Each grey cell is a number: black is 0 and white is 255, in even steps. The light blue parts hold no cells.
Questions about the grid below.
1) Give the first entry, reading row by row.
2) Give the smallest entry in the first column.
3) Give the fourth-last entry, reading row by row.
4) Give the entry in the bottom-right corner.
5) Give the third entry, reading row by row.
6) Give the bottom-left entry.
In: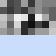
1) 183
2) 83
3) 98
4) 198
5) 83
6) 156

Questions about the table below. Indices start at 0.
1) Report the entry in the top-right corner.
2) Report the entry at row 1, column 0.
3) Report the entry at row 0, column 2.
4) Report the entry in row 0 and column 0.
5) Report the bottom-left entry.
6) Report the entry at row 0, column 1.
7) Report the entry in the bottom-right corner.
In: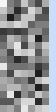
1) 171
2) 198
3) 100
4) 246
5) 158
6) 126
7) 214

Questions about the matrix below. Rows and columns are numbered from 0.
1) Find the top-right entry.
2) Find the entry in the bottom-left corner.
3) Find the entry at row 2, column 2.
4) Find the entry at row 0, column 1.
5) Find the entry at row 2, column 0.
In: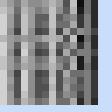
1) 42
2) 209
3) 95
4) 155
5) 209
